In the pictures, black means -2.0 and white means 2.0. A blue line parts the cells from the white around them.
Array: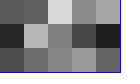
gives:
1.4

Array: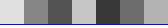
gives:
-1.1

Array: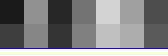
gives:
1.3

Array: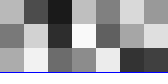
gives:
0.0

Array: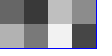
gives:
-1.1

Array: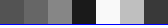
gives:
1.9
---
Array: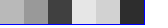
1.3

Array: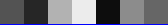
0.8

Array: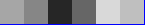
1.0

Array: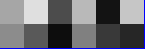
1.1

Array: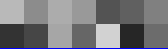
0.9

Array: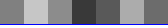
0.7

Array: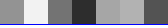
0.8

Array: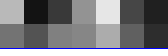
0.9

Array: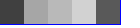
0.9
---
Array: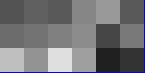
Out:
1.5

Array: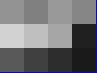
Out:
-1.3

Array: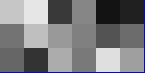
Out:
0.7

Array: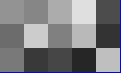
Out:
-0.9

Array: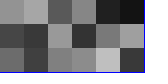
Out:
0.0

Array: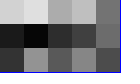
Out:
-0.6

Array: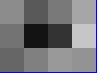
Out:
0.4

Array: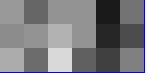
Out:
1.4
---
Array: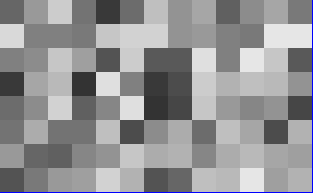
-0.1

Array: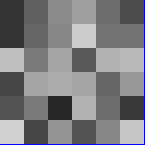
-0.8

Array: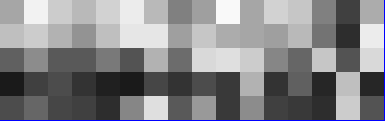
0.7

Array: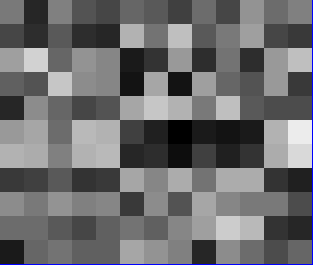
0.0

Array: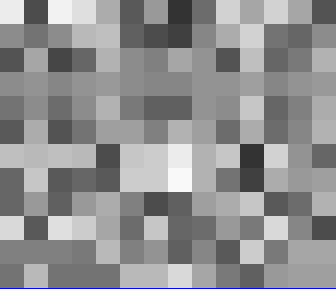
-0.7

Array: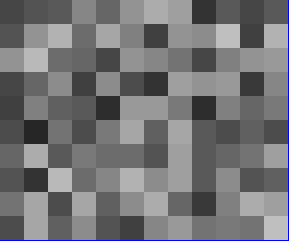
-0.6
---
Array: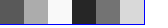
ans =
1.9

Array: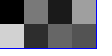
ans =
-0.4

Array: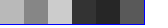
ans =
1.2

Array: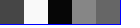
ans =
-1.9

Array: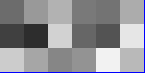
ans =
0.1

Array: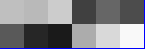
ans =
-1.6

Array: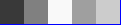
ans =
1.9

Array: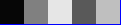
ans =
1.6

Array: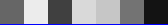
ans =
-1.0
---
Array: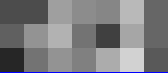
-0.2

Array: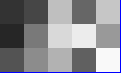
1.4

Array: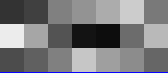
-1.7

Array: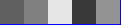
1.6

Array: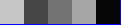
-0.2

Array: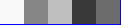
1.0

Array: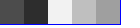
1.8

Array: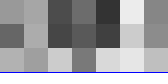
-0.6

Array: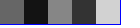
0.1

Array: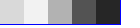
0.8
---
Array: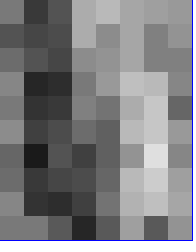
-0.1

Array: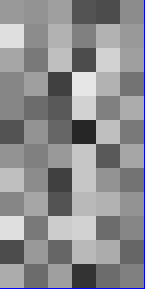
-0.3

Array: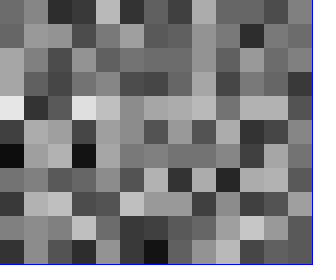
0.2

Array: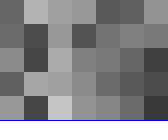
-0.9

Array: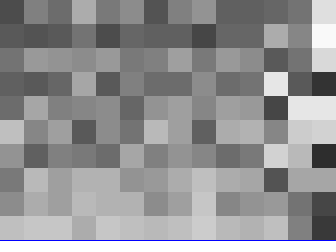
1.1
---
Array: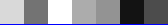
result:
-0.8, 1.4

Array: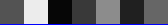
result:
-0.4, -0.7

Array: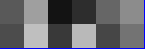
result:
0.2, -0.8

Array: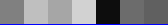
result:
-0.5, 0.0

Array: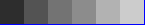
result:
1.2, -1.3

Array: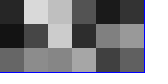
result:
-1.2, -0.4

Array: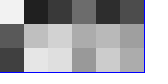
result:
-0.8, -1.0
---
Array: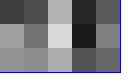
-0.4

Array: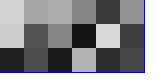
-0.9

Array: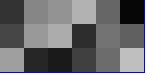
1.0

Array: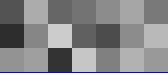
0.4

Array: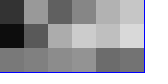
-0.2

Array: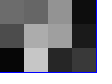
-1.1

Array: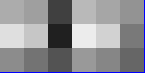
-0.4

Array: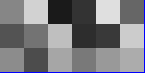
0.7
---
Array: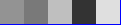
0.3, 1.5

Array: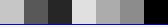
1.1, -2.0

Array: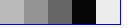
0.9, 1.7

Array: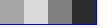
0.6, -1.3

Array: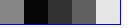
0.1, 1.6

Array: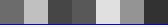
-0.3, -1.2

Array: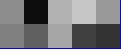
0.2, -1.2

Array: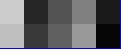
1.2, -1.9
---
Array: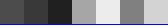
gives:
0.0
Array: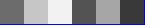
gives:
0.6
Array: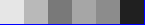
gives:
0.2
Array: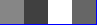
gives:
2.0
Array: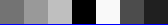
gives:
-0.8
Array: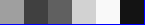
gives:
1.9
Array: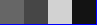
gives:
1.3
